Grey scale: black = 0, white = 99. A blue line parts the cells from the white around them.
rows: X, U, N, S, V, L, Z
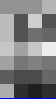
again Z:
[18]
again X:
[57]
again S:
[77]
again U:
[32]
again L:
[29]

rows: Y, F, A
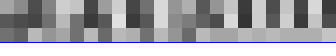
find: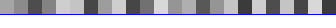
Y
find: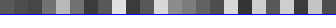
F
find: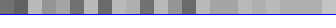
A

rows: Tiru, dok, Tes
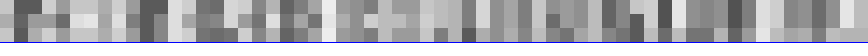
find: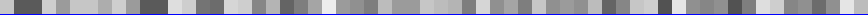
Tiru
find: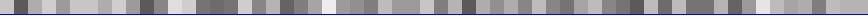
Tes

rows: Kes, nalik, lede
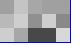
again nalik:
[80]
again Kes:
[62]
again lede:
[28]
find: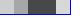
lede
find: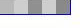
nalik
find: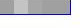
Kes

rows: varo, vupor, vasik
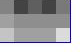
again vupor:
[55]
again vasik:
[62]
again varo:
[26]
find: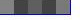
varo

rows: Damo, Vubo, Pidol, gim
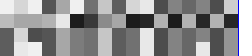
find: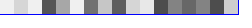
Damo
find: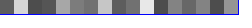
Pidol
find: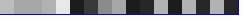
Vubo
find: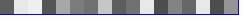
gim

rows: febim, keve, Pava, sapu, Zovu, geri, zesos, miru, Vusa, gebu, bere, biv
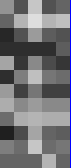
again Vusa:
[67]
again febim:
[32]
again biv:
[39]
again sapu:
[18]

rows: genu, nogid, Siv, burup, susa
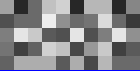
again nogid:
[41]
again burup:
[25]
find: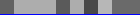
susa

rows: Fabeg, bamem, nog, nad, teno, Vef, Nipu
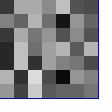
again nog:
[32]
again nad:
[70]

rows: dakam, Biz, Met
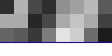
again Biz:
[66]
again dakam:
[18]

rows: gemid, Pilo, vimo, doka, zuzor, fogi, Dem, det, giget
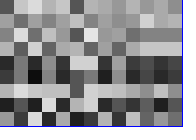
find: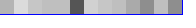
Dem
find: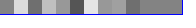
vimo
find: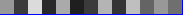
giget
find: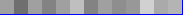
Pilo
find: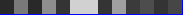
zuzor
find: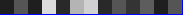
det

